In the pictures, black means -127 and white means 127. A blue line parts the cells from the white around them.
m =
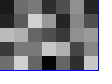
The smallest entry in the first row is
-101
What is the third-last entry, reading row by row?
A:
-26
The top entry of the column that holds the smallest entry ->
-81
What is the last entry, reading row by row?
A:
71
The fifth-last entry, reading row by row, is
-26
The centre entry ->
-48
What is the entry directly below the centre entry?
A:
71
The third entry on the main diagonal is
-26
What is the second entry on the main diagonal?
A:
-37
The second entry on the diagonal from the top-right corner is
6

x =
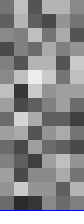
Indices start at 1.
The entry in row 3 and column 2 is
0
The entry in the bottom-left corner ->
-20
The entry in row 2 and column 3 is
-32
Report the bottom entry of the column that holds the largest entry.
-73
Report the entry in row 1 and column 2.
63
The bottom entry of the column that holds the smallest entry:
-84
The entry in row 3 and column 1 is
9
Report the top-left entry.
-10
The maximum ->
108
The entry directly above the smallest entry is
74
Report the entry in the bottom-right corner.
0
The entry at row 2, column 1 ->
-32
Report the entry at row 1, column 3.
-43
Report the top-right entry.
9
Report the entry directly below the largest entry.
74
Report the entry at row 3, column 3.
63

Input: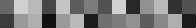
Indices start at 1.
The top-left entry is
-24
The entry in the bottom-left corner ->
-67
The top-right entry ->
-45
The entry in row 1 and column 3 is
57
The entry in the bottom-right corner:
-99
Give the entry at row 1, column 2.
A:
80

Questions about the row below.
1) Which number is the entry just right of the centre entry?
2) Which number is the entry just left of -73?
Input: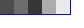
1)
44
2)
-18

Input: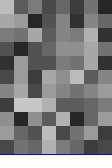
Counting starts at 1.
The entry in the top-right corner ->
-89
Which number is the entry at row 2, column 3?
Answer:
-89
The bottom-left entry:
-55
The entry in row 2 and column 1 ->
39
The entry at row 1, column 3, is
-4
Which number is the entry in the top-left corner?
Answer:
60
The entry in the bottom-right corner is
-55
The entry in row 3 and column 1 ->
-4
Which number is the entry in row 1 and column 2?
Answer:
-35
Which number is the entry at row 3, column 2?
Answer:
-13

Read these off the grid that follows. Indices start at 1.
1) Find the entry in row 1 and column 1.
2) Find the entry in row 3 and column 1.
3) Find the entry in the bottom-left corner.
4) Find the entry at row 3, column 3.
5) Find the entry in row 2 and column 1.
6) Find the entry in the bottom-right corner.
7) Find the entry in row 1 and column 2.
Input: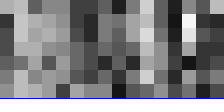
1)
48
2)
-52
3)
16
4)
36
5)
-74
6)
-52
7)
60

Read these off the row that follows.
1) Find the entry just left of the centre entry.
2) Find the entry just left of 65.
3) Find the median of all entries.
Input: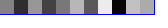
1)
-7
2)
-121
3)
2

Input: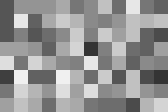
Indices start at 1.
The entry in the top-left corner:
-42
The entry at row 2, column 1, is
-42
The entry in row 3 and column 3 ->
-42
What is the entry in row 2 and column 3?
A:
-30
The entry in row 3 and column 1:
-42
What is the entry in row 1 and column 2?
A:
20
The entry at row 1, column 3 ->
20
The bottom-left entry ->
32
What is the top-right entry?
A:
-30
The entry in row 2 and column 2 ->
103
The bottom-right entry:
84

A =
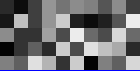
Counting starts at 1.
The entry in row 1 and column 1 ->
-85
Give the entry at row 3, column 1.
12
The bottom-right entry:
87
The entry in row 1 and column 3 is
-64
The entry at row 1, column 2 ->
-115
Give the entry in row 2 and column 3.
-64
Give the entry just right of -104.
64
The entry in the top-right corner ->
-64

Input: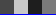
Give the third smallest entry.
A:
-5
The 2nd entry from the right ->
-97
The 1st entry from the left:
-56

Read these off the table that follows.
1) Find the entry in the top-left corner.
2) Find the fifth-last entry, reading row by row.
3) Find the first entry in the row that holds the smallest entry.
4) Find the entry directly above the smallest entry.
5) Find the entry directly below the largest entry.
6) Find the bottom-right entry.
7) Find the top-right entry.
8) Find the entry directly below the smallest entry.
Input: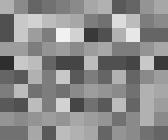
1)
49
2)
-26
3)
-81
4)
29
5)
29
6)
-26
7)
39
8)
-26

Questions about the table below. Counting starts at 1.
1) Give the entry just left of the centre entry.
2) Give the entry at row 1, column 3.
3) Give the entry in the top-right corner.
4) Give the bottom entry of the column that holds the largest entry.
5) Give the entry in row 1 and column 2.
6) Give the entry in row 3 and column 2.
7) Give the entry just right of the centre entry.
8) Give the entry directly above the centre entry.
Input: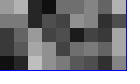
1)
-60
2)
-89
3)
50
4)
62
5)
50
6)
-27
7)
-100
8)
-60

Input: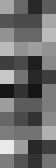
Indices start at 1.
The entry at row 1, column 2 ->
-24
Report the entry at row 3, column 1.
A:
18
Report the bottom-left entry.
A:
-3
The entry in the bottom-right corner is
-12
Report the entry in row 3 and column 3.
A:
-24
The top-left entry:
39
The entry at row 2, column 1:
-44
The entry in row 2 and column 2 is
-53
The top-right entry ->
-35
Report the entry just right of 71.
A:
-12
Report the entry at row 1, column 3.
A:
-87

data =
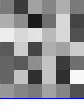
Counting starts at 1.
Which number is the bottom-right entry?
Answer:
-47
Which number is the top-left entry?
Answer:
-5
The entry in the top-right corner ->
-5
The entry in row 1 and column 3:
34
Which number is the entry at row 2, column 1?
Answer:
46
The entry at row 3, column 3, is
98
